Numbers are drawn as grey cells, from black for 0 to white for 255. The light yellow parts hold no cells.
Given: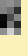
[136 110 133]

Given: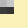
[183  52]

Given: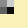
[139  14]

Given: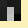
[ 36 185   7]

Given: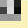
[163 220 155]

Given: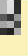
[181 219 151]
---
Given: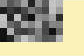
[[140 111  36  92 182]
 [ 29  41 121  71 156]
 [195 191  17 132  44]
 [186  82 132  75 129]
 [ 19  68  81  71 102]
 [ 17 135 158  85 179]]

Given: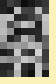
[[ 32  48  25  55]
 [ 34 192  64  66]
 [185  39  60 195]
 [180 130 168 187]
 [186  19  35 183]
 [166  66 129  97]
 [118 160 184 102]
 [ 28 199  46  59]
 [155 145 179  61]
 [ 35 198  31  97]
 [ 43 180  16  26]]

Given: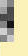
[[187]
 [157]
 [ 73]
 [132]
 [207]
 [134]]

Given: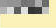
[[152 147 120 107]
 [180  93  52 193]]

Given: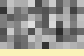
[[124 174 210 144  99 109]
 [ 52 112  94  82  83  65]
 [126 110 181  88 164 118]
 [124 131 223  89  82 128]
 [ 81 126  80 118  43  83]
 [ 95 102 198 190  76 116]
 [181  91 147  51 176 178]]

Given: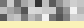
[[117 104 190 190 146 206]
 [190 144 216 202  99 242]
 [ 89 196 186 241  86 208]]

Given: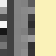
[[237 132  91]
 [156 132 141]
 [ 76 131  62]
 [246 132  46]
 [ 22 131  77]
 [ 82 132 154]
 [118 131  49]
 [ 68 131  52]]

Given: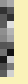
[[147]
 [ 50]
 [ 89]
 [ 91]
 [143]
 [134]
 [ 85]
 [113]
 [ 24]
 [ 75]
 [ 92]]
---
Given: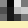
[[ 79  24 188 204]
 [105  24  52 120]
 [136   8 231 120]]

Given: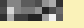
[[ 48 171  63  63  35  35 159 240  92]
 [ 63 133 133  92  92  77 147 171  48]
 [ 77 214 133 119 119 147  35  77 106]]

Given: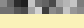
[[112 112  86  74 165 209  60 138 124 196 150 138]
 [138  99  44  30 196 112  99  74 165 181 196 124]]

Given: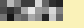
[[ 73  48  73 169 231 156 144 215 129]
 [ 86 185 129  61  61 215 101  48  36]
 [116  22 116 101 169 144  36 200 101]]

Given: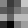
[[ 43   5 118 158]
 [ 90  75 118 145]
 [133  59  90 198]
 [171 102 186 186]]

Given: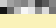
[[ 20 104 188 246 230 145 218 116]
 [204 161 145 131 176  62  89 131]]

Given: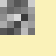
[[ 86  70 102 187 114]
 [128 102 114 128 158]
 [143 187 216  57 143]
 [171 128  70 171 158]
 [203 114  86 102 203]]
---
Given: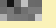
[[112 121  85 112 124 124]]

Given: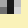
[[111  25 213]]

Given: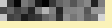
[[ 74 101  67  84  37 125 180 129  37 128 133 139  86 152 153]]

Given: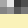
[[131 146  88 119]]

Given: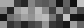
[[127  37 159 181 140 188 138  66 148  80 145  73]
 [149  52  75  36  68  83 149  56  45  25 158 100]]

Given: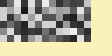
[[207 165 213  25 199  61 150 187 159 166  92 227  98]
 [ 60 111  71  34 198 102 211 207  45 156  53  43 203]
 [212  85 227  65 156 200  93 122  85  62  37 223  65]]
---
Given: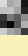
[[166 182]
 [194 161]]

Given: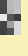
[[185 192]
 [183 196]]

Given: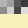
[[158  88]
 [208  71]]

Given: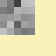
[[122  64]
 [114 179]]

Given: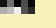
[[111   5]
 [189 237]]

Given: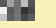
[[161 113]
 [ 90 113]]

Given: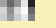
[[106 148]
 [144 216]]

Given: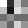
[[ 48 199]
 [ 22 224]]
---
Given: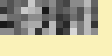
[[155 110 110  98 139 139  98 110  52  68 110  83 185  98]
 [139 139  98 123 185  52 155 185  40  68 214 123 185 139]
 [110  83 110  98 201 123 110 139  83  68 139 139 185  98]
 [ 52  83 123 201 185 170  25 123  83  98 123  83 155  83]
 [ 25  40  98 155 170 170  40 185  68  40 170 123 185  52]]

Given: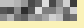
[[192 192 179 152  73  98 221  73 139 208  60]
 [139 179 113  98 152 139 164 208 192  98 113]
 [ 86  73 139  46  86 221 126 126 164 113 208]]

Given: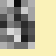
[[175 149 109 109 191]
 [163 204  11 136 175]
 [149 123  85 204 163]
 [136 217 191  57  85]
 [109  97 217  26  73]
 [ 85 149  42  85 163]
 [ 42 123  97  42  73]]

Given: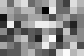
[[196 107 196 222 107 138 154 210 107  64 222 182]
 [182 166 138 182 182 122   3 238 107 107 196 154]
 [166 122  91 154 122 138 238 138  76 122 210  76]
 [138  48 107  64  91  76 154 122  64 196  64 138]
 [ 76  91  91 154 182 107  91  64 210 251 182 210]
 [ 64  76 166 196  91  34 196 251  34 154 154 138]
 [ 48 238  48 166 182 238 238 222 182  91  34 122]
 [ 19 154 122 122 166 166 138  76 138 166 107 122]]

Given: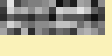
[[163  97  57 178  43 139 111  69 111  97  57 163 178 151 111]
 [139 210 178 127 111 139 139 151 194 194 178 111 151  97 127]
 [ 97 226  69 111 127 127 139 163  17  69  30 163 151  30 139]
 [ 57 210 163 178 139 178 151  69 210 194 194 226 194  97  69]
 [ 43  97  69  69  43  85  85  17 127  85  85  85  57  17  57]]

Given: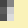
[[ 93 204]
 [ 81 219]
 [ 68 133]]

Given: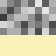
[[214 199 146  75 146 119 161  75]
 [187 134 107 161 107 229  91 175]
 [146  75 134 199 214 134 229 161]
 [134 175 175 107 187  75 214 107]
 [ 60 146 187 187 146  91 161 199]]

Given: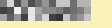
[[165  95 149  66 229 149 213  66  52 197 124 149 197]
 [124 213  80 149  80 111 149  95 197 197 111 181 181]
 [ 66  80 241 111 229 165 136 136 124  95 111 124 165]]
